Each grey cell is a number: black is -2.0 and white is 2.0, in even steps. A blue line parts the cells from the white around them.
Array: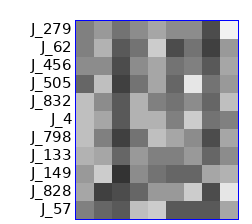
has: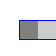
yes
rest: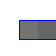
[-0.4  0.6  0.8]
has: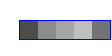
no
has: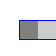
yes
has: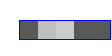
yes

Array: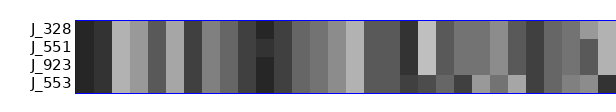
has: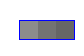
no
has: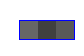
no
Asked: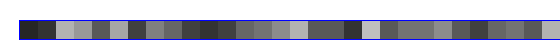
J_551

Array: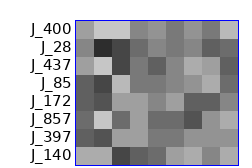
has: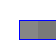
yes
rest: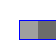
[-0.3 -0.7  0.3  0.7]

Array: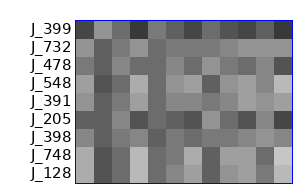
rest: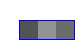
[-0.7  0.1 -0.9]
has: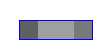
no
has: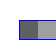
yes
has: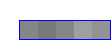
yes
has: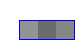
no
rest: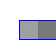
[0.9]
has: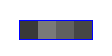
yes

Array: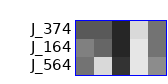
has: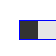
yes
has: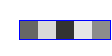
no
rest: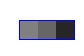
[ 1.6 -0.2]
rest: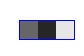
[-0.2]
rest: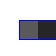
[ 1.4 -0.2]
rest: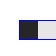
[-0.2]
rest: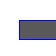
[-1.4  1.4 -0.2]

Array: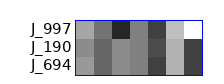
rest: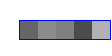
[-1.0]
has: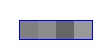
no
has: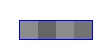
no
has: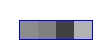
yes

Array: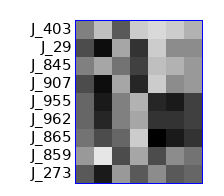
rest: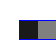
[ 0.8 -1.4 -1.6 -1.0]
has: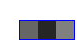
yes
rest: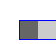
[-2.0 -1.6 -1.2]

